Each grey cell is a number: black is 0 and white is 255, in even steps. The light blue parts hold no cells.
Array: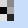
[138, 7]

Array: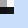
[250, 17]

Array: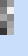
[159, 132]

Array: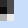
[76, 10]

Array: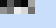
[163, 214]

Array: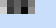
[123, 9]

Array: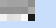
[143, 145, 226]

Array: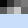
[121, 200]
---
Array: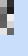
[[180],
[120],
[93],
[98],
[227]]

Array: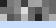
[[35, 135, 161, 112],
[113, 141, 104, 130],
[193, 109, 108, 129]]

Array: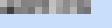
[[184, 165, 133, 121, 166, 159, 146],
[119, 127, 117, 134, 158, 181, 115]]

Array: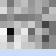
[[190, 174, 150, 158],
[220, 198, 157, 122],
[126, 120, 128, 181],
[163, 198, 204, 67],
[245, 187, 105, 157],
[227, 226, 148, 78],
[217, 233, 198, 127]]

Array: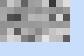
[[140, 175, 158, 200, 185],
[165, 140, 153, 158, 140],
[168, 71, 183, 181, 215],
[145, 153, 151, 162, 151],
[148, 92, 163, 169, 207],
[175, 204, 106, 227, 188]]

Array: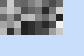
[[105, 106, 128, 104, 105],
[168, 167, 101, 41, 211],
[105, 82, 188, 108, 35],
[166, 186, 46, 41, 242],
[184, 145, 46, 76, 198]]

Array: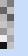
[[178],
[100],
[184],
[197],
[151],
[238],
[21]]

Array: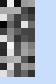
[[21, 16, 162],
[170, 175, 42],
[227, 61, 64],
[5, 54, 109],
[64, 94, 66],
[224, 52, 68],
[48, 79, 124],
[42, 85, 140],
[161, 181, 35],
[39, 72, 142],
[224, 71, 50]]
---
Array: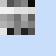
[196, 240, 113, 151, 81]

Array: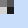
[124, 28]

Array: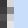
[55, 139]

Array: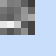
[156, 103, 120, 91, 68]

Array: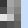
[54, 155, 115]

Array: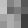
[192, 104, 147, 63]

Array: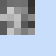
[94, 200, 192, 88, 147]
